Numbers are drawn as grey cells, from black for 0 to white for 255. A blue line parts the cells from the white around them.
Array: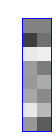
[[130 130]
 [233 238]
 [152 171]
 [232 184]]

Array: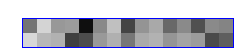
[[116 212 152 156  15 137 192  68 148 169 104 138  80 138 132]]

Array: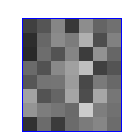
[[ 64  85 134  56 141 100 112]
 [ 41 109  83 133  60 146 102]
 [ 86 116 117 156  72 122 104]
 [148 125 117 106 204 126 113]]

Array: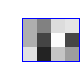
[[174 129 220 228]
 [225  35 197 158]]

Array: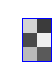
[[211  59]
 [186  90]]

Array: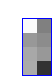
[[250 128]
 [168 152]]

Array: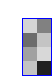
[[213 129]
 [161 216]]
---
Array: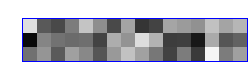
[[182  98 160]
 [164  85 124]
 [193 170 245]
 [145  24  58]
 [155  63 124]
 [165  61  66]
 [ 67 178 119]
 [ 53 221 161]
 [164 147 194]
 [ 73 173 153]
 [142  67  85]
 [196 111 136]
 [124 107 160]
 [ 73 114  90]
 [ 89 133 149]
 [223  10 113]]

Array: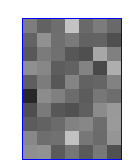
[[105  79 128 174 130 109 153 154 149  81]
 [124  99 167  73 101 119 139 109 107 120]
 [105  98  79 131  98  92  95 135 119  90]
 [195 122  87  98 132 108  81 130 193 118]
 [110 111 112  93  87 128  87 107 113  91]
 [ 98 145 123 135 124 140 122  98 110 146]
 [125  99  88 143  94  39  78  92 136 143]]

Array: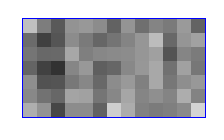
[[ 99 161 123 119 152 131 212]
 [154 149 133 161 142 173 138]
 [122 104  84 113 119 132 127]
 [132 188 160 168 168 143 123]
 [111 150 150 151 128 133 129]
 [148 132 140 136 153 166 172]
 [ 98 116 138 102 140 135 206]
 [140 102 135  95 104 117  97]
 [152 122 127 152 135 161 140]
 [147 140 167 134 120 164 140]
 [ 89  85 105  50  84 103  70]
 [125  64 104  65  82 114 147]
 [192 107 117 100 142 136 174]]

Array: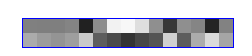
[[130 165]
 [ 36 218]
 [133 172]
 [143  92]
 [ 55 208]
 [143  84]
 [222  70]
 [247  51]
 [242  74]
 [141  93]
 [ 33 202]
 [132 158]
 [127 148]
 [127 156]
 [128 171]]

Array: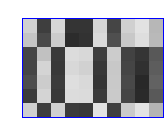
[[183 185  88  93  98  89 180]
 [226 222  53  48  40  42 227]
 [208 200  66  69  73  69 202]
 [ 69  79 204 200 201 202  63]
 [213 218  62  56  53  59 227]
 [ 52  50 216 209 217 219  56]
 [ 52  44 220 216 222 220  59]
 [215 204  58  56  59  56 208]
 [ 62  73 193 212 204 212  61]
 [209 197  69  69  77  59 207]]

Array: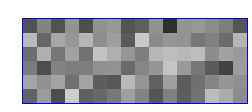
[[ 85 181 154 156 144 140]
 [125 108 162  67 150 172]
 [139 130 141  90 133 188]
 [151 119 189 119 112 115]
 [147 147 183 153  92  93]
 [ 47 150 189 196 159 128]
 [145 139 182 150  97  85]
 [ 96 201 126 134 149 131]
 [ 83  90 150 106 184 159]
 [151 158 175 146  87 120]
 [145 142 195 145  93 104]
 [ 78 181 113 125 163  95]
 [146 151 161 125 113 204]
 [ 82 166 118 131 163  77]
 [131 103 175  78 145 155]
 [ 82 186 110 123 165  98]]
